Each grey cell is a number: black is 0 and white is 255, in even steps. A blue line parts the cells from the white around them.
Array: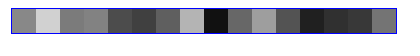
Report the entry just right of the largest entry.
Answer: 123
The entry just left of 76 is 130

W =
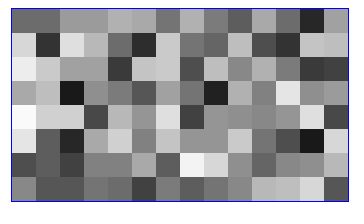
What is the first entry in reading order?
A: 108
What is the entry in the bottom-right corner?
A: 86
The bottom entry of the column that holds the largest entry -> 136
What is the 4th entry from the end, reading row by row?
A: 184
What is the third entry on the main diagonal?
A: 161
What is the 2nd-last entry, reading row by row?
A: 215
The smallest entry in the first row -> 39
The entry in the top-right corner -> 161
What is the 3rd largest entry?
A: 237
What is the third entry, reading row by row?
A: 155
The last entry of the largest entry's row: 72
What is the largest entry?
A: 250
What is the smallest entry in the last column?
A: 65
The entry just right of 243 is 215
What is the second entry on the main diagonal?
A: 51
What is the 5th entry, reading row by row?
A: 177
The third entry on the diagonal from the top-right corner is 123
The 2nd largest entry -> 243
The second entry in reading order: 108

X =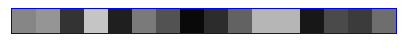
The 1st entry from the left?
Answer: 134
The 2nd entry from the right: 59
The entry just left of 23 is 182
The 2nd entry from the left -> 149
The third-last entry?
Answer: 74

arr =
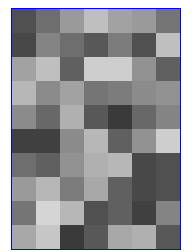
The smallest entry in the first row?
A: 80
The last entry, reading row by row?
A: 88
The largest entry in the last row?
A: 198
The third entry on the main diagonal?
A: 96
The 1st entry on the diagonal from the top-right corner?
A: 117
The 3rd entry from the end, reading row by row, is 168
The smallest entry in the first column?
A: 64
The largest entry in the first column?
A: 183
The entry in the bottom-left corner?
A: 168
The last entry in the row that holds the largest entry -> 132
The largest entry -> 213
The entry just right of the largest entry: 183
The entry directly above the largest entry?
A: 183
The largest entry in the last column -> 206
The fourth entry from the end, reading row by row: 88
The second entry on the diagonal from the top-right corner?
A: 80

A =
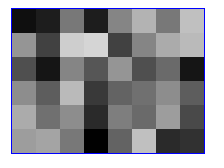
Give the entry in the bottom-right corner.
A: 49
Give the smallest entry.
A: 1
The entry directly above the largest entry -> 29
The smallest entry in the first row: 15
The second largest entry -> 206
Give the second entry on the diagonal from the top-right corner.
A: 171
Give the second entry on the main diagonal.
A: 65
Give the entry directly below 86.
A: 57
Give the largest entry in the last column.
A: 192
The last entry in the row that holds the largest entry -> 186
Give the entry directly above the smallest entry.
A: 42
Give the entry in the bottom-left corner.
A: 157
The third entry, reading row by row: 120
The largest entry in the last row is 192

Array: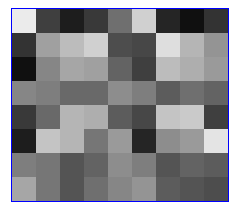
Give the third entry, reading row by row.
29
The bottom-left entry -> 166
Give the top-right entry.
51
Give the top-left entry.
235
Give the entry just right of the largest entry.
63
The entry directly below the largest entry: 51
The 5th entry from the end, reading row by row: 134
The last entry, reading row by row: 77
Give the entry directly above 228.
63
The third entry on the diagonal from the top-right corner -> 188
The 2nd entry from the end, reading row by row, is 84

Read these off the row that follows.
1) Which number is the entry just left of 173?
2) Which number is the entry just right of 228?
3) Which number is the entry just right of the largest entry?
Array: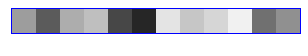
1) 91
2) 198
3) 112
